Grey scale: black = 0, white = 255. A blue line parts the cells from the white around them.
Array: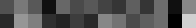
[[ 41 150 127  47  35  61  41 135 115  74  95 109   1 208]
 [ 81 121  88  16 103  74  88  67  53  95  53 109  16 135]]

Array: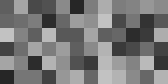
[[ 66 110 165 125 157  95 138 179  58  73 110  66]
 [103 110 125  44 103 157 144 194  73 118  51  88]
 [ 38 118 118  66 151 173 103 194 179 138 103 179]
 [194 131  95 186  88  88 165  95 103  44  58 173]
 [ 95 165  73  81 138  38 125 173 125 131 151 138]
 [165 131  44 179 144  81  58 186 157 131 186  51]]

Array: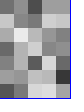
[[ 85 121 215 221 164]
 [105 179 207 135 143]
 [158 150 192 185  55]
 [171 235 185 150 129]
 [199 135 121 207 199]
 [129 179  91 215 105]
 [113 143  77 158 158]]

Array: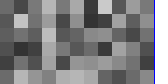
[[107 182 149 129 175 182 169 100  80 107 137]
 [107  72 121 182 121 169  58 202  87 156 121]
 [ 87 195 114 156  72 143  51  64 162  94 143]
 [ 94 114  94 189  87 100 137 143 100  72 114]
 [ 64 114  80 162  72 149 143 156 137 114  64]
 [ 80  51  64 169 121  87 107  58 162 129  80]]

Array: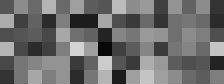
[[ 51 118 167 126 147  43 118 180  28 159 196 159 140 105  92 126]
 [ 72 118 133 147 147  58  98 204  85  58 173 153  92  78  85  35]
 [ 85 140 105 180 105 159  92  85 188 140 153  64 147  98 140  51]
 [173  64  98  43 126  28  28 167  78  58 105  51 111 118 105  43]
 [ 78  85  92  72 167 111  98  35 133 118 153 147 111 140 126  78]
 [180  72  43  64 126 211 159   8  64  92 133  58 118 133 105 196]]

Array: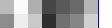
[[141 237 201  46 112 134 208]
 [187 251 175  70  89 105 181]]

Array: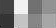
[[ 52 196 134 167]
 [ 67 241 113 146]]

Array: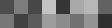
[[119  65  91 156 140 113 148  47]
 [ 77 125  71 195  53 169 183  98]]

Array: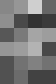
[[135 150 207 101]
 [150 157 179  73]
 [ 87 122 165 157]
 [ 81 114 129 114]
 [ 81 107  66  66]
 [143  73  50  58]]
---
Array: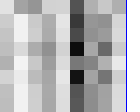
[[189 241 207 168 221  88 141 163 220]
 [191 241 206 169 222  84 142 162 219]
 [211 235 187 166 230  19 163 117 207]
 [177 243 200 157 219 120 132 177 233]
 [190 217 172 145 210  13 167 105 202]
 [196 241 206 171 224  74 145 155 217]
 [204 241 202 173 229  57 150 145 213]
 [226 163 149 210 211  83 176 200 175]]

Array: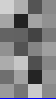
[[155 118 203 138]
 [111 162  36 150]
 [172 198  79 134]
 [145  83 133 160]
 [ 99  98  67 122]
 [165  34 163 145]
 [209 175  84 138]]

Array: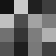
[[ 83  30 121  64]
 [113  53 125 177]
 [192  77 163 125]
 [ 19 202  32  62]]

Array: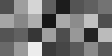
[[105 154 236  59  70  90 138  88]
 [ 84  97  54 160  77 152  35 187]
 [166 135 174  22 169 140 193  78]
 [ 79 158 213  95  28  84  96 115]]

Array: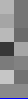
[[138 138]
 [198 114]
 [123 130]
 [ 55 166]
 [185 107]
 [165 117]
 [182 117]]

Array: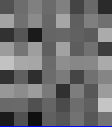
[[ 27  81  15  96  86 114  87 117]
 [105 106  80 101  75 109  96 197]
 [151 140 156 122  48 125  87 156]
 [ 49  96  46 108 123  69 113 133]
 [194 168 166 107 142 135 136 170]
 [156 117 158  95 162  93 113  61]
 [ 49  85  26 101 103  97  91 171]
 [163 112 139 103 166  95 127 112]
 [ 82 109 128 107 128  68 105  42]]

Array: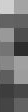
[[ 69  98]
 [ 61  71]
 [ 94 157]
 [135 160]
 [116  44]
 [153  76]
 [ 99  97]
 [208 164]]

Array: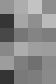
[[ 52 122 125 138]
 [157 126 112 137]
 [136 173 159 157]
 [ 72 119 132 126]
 [ 53 166 143 186]
 [149 173 195 141]]

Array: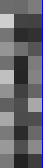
[[121  35  61]
 [153  80 138]
 [122  43 105]
 [168  76  78]
 [ 96  78 168]
 [146  65 101]
 [192  37 131]
 [112  40 124]
 [149 112  85]
 [117  43  49]
 [206  67  66]
 [109 107 124]]
